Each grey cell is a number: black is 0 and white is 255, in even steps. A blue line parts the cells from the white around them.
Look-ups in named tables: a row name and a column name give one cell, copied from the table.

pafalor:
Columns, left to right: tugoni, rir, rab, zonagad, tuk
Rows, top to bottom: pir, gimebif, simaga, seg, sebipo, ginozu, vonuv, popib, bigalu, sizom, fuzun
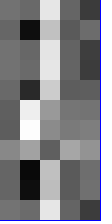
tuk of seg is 60
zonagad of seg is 100
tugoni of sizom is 101
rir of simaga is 103
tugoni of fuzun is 115
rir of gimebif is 14
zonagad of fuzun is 100
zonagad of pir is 101
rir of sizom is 14
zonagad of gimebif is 90
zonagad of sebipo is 93
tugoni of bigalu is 101
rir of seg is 106
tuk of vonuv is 126
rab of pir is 230
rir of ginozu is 238
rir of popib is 162
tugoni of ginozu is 95
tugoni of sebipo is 105

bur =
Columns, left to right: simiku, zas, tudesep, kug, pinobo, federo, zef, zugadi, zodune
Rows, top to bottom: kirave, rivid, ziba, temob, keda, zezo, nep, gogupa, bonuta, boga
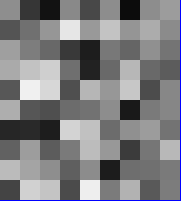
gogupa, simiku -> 97
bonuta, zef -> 110
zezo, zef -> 25
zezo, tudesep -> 79
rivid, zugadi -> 172
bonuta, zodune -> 122
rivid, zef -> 149
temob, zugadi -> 105
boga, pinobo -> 238
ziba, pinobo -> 29
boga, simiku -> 68
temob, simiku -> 170
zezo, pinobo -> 114
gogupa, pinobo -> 188
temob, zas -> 194

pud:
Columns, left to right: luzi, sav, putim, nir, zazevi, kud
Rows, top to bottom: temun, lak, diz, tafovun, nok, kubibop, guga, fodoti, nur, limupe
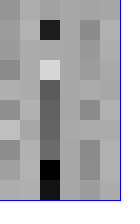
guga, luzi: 191
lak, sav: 178
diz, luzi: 155
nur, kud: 176
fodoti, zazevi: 139
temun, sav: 173
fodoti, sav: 177
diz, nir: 168
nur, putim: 1
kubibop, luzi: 143
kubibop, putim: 98
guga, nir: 169
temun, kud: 166
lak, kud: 176
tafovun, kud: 169
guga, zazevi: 171
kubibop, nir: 167
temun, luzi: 149
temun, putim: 162
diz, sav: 171
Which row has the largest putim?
tafovun

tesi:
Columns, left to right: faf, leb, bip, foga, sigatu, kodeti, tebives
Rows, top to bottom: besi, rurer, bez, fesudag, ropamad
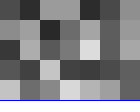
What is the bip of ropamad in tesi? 136
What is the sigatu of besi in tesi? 44
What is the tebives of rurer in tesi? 153
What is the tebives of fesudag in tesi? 95
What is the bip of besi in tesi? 155
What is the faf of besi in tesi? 76
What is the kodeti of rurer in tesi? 93
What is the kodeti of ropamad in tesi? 159
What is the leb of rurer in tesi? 159
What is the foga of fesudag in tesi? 66
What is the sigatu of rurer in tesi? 165
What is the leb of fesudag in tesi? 65
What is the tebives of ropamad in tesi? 98
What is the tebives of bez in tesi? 167
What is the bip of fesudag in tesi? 197
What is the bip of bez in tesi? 89

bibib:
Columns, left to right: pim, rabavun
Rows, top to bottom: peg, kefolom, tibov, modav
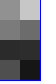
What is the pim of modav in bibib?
79
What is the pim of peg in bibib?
145
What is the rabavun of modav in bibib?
22
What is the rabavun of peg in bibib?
199
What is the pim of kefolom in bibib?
123
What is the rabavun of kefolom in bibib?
108

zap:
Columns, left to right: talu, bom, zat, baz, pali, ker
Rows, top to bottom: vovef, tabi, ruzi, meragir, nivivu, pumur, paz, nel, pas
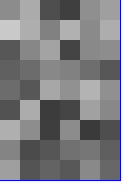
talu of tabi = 201
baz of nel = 113
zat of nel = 86
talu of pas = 159
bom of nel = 75
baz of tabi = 177
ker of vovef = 159
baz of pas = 88

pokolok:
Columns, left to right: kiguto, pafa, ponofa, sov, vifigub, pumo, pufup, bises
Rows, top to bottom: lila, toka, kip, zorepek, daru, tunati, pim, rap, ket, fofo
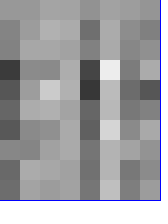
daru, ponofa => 203
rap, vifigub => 117
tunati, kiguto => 102
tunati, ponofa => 176
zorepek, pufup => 124
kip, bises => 144
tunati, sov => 163
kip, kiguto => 130
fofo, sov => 162
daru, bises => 86
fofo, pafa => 163
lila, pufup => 157

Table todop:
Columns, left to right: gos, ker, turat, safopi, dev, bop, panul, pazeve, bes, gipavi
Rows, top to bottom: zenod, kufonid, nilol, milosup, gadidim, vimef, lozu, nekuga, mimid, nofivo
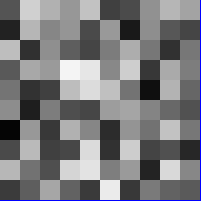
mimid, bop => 126
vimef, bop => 157
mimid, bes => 217
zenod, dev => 194
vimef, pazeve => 132
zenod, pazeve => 145
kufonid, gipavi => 69
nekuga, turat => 64
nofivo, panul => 56
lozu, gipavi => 119
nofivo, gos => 59

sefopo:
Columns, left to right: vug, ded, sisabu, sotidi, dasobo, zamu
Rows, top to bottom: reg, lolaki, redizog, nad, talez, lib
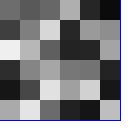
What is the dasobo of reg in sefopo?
38
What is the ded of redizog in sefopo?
183
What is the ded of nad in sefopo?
133
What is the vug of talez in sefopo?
22
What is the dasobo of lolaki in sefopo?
154
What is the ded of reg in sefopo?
89
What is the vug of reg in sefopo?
109
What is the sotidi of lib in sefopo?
33
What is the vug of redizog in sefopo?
239
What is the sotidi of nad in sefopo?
119
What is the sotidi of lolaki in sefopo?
39
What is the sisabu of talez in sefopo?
225
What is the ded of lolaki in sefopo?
127
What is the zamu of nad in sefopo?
35
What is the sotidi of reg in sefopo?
175
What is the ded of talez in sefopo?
71
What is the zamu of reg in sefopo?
11
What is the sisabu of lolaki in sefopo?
215
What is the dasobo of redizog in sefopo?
37
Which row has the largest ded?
lib

